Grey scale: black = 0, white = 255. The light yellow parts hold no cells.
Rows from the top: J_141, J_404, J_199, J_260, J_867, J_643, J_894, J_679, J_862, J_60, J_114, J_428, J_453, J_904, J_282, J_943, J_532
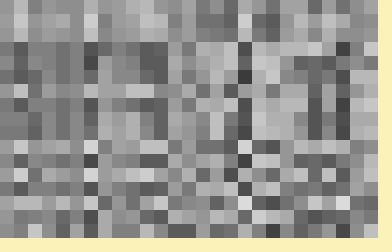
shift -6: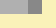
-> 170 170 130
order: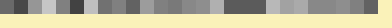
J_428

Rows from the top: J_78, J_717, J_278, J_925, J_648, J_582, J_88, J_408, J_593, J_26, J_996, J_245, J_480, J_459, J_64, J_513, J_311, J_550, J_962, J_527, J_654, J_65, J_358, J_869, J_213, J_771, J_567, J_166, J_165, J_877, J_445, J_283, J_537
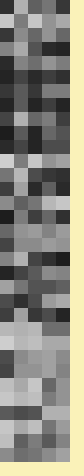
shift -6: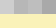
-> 200 177 184 163
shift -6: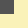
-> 77

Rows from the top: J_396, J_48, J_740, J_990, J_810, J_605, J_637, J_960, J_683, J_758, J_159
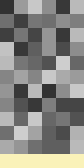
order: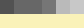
J_683
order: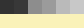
J_396
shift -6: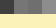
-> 57 112 105 135

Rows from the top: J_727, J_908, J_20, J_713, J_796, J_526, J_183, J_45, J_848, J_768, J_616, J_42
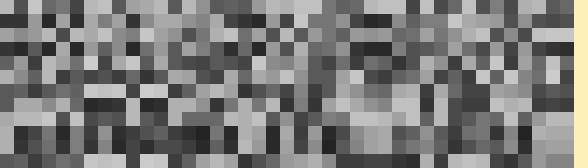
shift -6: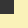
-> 47
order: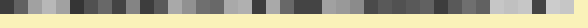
J_183
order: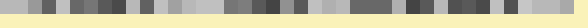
J_848
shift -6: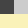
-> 62 198
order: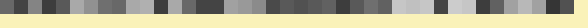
J_183
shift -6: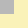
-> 178

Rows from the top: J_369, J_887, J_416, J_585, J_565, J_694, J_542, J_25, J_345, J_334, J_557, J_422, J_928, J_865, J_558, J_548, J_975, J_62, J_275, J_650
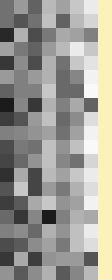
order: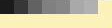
J_25
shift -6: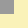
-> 148
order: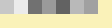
J_369
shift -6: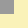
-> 148
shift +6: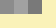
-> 146 167 127

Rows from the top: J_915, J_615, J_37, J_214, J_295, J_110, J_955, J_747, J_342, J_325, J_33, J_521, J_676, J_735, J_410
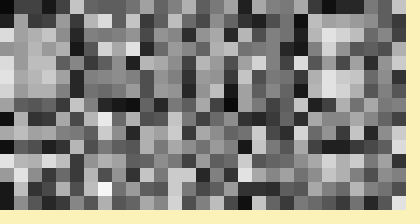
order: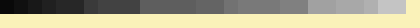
J_915
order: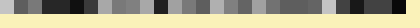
J_915
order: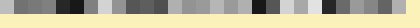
J_214
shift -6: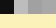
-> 10 183 155 162
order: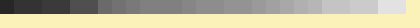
J_110
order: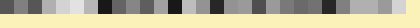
J_955
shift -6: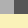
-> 170 80

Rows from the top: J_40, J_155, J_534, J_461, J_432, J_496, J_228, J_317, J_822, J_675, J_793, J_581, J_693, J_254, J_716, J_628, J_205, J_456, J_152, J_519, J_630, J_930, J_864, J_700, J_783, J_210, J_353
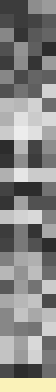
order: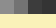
J_581
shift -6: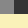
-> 129 46
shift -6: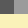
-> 83 149
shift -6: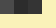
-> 68 38 46
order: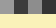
J_432

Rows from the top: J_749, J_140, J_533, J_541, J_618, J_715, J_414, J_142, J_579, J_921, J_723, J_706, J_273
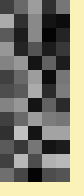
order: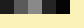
J_533
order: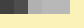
J_706
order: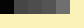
J_273

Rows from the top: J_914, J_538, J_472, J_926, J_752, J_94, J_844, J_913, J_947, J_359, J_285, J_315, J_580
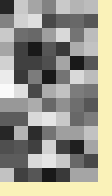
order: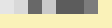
J_947
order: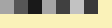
J_580
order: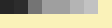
J_359
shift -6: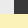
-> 229 51
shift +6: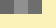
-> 110 150 116
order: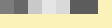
J_947
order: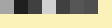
J_285

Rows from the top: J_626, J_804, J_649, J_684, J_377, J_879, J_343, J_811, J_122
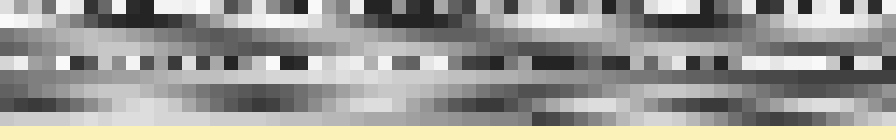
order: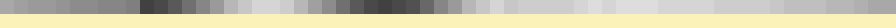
J_122
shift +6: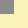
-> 146
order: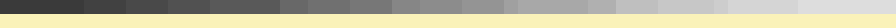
J_811
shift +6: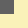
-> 103
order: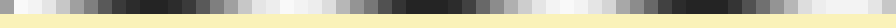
J_804
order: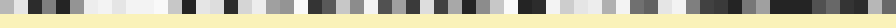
J_377
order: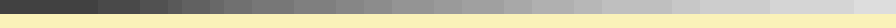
J_879

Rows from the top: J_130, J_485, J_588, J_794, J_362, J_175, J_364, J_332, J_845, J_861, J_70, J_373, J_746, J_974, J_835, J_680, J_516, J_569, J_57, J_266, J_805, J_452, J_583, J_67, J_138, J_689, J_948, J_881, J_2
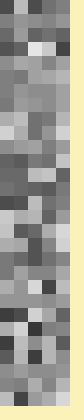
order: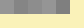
J_485
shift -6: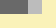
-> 99 99 182
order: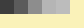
J_138
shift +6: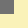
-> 119
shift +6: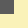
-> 97
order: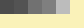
J_835
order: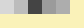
J_2

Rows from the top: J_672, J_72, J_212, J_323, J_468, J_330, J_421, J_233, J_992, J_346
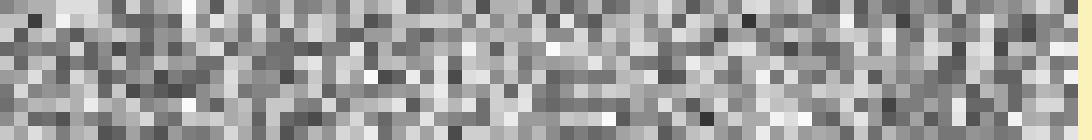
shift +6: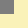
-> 131
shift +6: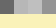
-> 110 189 197 154
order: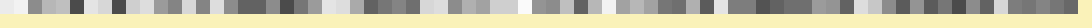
J_323
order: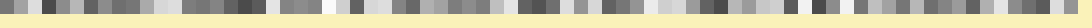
J_330
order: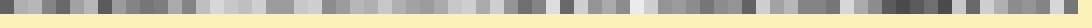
J_421

